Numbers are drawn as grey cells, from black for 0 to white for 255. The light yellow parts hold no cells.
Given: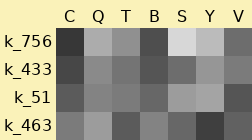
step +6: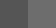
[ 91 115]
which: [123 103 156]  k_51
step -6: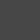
[65]
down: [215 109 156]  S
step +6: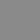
[144]
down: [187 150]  Y
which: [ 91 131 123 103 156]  k_51

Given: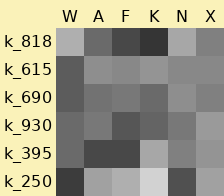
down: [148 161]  X
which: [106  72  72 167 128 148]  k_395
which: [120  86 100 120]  k_930
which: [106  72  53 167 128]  k_818

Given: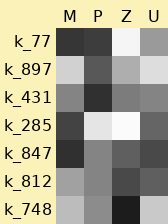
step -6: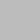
[182]
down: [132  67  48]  M
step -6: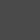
[67]
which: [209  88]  k_897
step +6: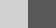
[215  94]
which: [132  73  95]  k_812
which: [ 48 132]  k_847

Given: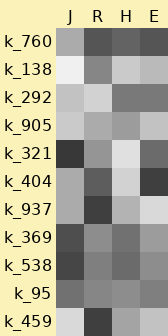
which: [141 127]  k_95
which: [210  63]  k_404
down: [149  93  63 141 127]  R
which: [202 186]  k_138
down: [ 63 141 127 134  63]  R

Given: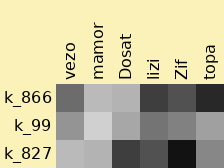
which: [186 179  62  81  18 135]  k_827
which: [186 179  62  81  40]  k_866
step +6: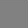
[135]

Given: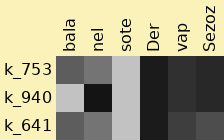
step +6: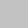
[200]
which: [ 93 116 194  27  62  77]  k_641
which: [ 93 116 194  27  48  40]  k_753
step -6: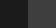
[21 56]
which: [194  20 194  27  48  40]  k_940

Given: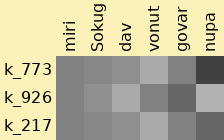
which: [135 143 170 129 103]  k_217
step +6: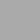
[176]

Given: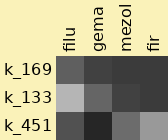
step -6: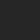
[32]
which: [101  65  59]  k_133
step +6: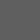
[101]
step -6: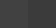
[59 53]
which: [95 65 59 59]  k_169

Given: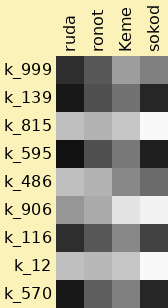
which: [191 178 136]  k_486
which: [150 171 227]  k_906
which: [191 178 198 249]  k_815
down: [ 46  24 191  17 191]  ruda
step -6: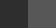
[40 81]

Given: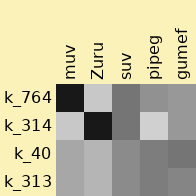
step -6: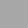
[161]
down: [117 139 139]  suv
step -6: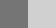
[111 202]
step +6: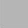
[187]
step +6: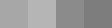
[173 187 145 131]
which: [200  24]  k_314

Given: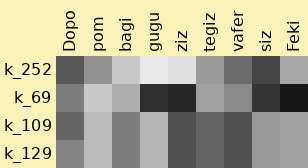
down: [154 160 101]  tegiz
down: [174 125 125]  bagi
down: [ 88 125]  Dopo
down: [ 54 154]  siz

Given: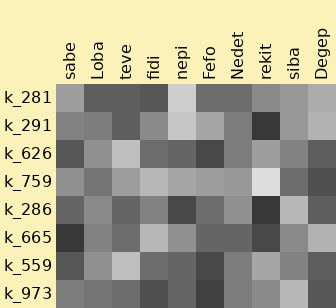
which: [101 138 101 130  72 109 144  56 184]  k_286
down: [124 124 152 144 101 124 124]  Nedet
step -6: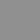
[138]
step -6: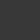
[50]
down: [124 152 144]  Nedet
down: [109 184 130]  fidi

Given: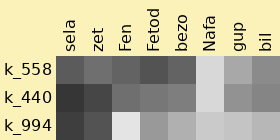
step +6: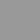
[159]
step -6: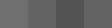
[105  93  77  93]
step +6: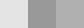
[234 159 182]

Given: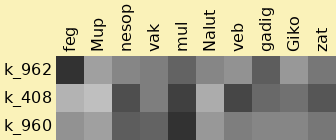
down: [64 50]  mul
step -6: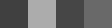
[ 58 166  64  99]
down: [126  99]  vak
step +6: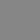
[140]
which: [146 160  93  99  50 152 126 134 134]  k_960
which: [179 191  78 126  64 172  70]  k_408

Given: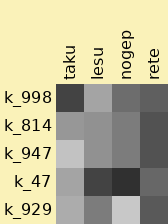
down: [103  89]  rete
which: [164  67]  k_47
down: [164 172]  taku

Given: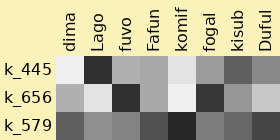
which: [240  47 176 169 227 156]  k_445
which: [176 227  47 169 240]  k_656
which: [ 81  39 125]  k_579
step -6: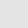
[221]
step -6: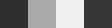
[ 41 163 234  49]
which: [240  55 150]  k_656

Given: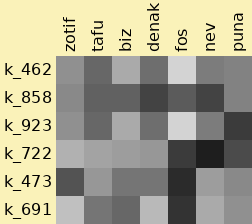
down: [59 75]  puna
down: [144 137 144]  zotif
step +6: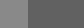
[143 103 103]

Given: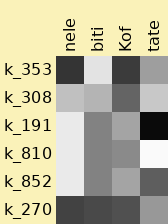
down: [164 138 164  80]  Kof
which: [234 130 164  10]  k_191

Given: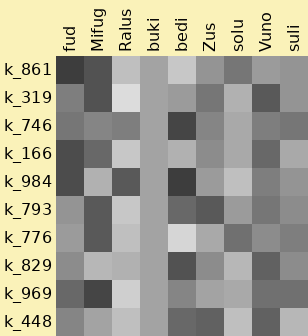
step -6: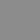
[134]
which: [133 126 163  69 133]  k_746
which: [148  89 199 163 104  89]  k_793
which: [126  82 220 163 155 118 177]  k_319

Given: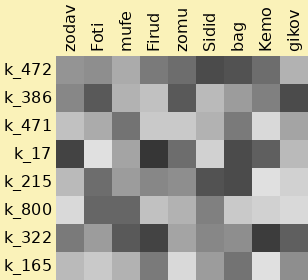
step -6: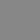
[129]
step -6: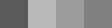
[ 83 180 150 122]
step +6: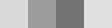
[223 162 121 230]
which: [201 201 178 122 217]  k_471

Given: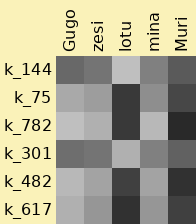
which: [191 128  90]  k_144
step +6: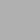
[182]

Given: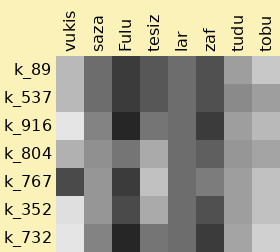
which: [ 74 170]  k_352
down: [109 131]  saza
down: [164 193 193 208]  tobu
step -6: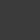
[53]
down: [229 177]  vukis
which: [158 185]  k_916
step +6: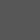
[93]

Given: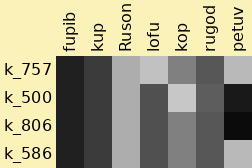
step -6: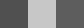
[ 74 193  87]
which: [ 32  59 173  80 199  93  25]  k_500
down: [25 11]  petuv

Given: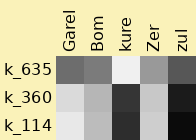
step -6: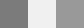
[117 234 147]
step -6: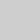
[200]

